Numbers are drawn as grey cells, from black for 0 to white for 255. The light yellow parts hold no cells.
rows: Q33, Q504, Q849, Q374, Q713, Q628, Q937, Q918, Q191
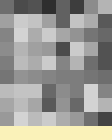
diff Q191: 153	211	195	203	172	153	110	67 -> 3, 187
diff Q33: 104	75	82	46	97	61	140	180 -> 1, 110
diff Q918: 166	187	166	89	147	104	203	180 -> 7, 211
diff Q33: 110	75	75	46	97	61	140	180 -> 3, 82

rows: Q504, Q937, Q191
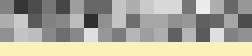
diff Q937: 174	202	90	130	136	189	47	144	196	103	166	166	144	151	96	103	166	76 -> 10, 110
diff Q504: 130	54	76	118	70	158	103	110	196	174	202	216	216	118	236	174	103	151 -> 8, 103
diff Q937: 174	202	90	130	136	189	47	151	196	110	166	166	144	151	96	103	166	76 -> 8, 144
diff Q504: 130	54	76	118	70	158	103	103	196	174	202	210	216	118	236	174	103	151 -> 12, 216

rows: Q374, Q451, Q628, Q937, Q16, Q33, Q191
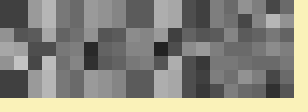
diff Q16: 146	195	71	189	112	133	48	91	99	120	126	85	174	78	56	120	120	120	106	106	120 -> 18, 112
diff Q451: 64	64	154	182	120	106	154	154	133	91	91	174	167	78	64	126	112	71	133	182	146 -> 8, 146
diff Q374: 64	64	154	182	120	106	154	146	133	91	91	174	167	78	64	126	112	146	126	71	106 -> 17, 106
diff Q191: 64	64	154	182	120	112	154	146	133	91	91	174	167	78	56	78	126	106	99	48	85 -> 6, 106
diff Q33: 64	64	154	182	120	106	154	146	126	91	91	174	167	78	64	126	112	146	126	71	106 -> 9, 133

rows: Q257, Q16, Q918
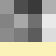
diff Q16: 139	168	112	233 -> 1, 131
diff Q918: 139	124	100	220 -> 3, 92
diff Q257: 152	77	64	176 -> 3, 57

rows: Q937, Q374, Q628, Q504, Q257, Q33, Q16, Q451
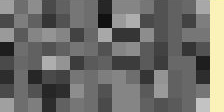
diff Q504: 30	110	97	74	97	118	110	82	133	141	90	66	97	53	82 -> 4, 82
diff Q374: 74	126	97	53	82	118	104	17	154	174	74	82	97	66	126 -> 7, 110
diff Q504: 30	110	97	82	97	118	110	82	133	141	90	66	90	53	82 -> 13, 97
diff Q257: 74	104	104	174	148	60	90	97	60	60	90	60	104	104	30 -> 3, 97
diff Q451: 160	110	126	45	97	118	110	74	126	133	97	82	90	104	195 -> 9, 133
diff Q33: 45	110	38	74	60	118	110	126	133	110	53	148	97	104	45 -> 5, 66

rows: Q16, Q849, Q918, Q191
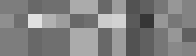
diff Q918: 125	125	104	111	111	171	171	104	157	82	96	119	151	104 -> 14, 96
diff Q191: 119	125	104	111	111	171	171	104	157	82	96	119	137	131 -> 1, 125
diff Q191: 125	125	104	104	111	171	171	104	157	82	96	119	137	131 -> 4, 111
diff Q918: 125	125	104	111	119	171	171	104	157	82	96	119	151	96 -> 5, 111
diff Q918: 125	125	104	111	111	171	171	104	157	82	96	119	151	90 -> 14, 96

